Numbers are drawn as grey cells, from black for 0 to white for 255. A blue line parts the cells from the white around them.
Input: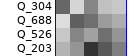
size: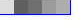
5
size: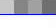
4
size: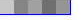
5
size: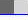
2
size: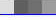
4
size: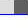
2

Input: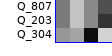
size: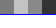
4
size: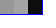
3
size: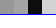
4
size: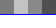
4
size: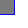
1
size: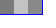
3
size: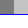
2

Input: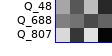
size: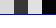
4
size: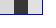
3
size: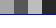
4
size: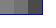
3

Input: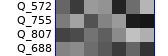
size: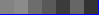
7
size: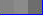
3

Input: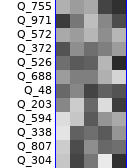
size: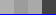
4
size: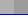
2
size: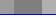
4

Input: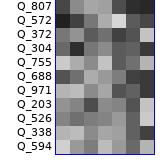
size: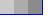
3
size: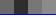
4
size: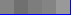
5
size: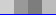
4
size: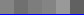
6
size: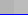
2

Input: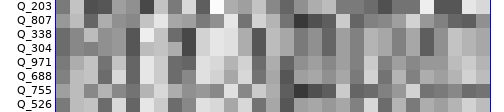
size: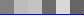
6
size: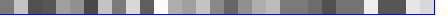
31
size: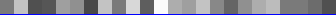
24

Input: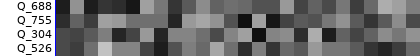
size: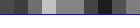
10
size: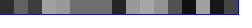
17
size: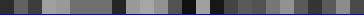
26

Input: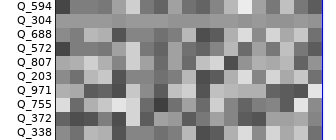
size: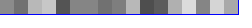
17
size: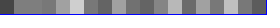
19
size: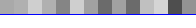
14
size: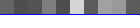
10

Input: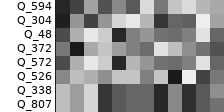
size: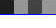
4
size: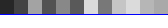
12

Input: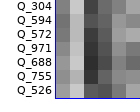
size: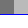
2
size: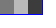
3
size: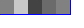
5
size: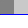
2
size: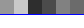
6
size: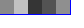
5

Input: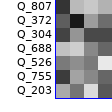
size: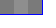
3
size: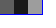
3
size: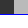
2
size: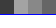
4
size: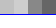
4

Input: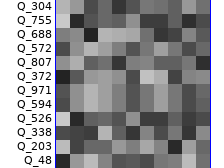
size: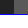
2
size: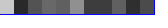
11
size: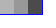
3
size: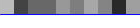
10
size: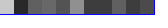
11

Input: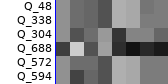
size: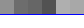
6
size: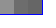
3
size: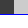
2

